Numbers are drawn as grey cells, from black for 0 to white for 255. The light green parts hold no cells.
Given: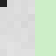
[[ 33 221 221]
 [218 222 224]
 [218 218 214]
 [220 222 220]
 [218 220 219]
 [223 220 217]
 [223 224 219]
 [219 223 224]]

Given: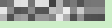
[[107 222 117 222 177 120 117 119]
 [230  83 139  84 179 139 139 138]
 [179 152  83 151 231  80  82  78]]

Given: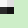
[[245]
 [ 42]]

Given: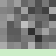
[[156 158 122 119]
 [131  93  69  64]
 [144 119 126 106]
 [149 114 151 114]
 [132  91  48 162]
 [138  95 122 103]
 [171 141 177 124]]

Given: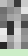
[[189  58]
 [111 157]
 [123 173]
 [106 190]
 [234 217]
 [223 209]
 [ 39 195]]

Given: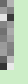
[[106]
 [156]
 [227]
 [132]
 [113]
 [127]
 [154]
 [159]
 [ 98]
 [ 52]]

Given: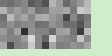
[[118 122  91  82 156 130 182]
 [179 157 157 123 159 122 191]
 [112 149 134 175 139 136 119]
 [124 127 141 115 135 109 127]
 [156 163 145 131 158 118 185]
 [141 130 217 100 143 126 140]
 [167 130 201  66 124 148 164]]

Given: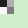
[[ 31]
 [248]]

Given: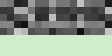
[[129  33 157 100 116  91 116 105]
 [ 55 173 117  53  58  72  68  71]
 [ 88  78 177  47  66  40  65  45]
 [133  34 131 130 144 116 126 131]
 [ 73 200  81  95  81  89  89  99]]
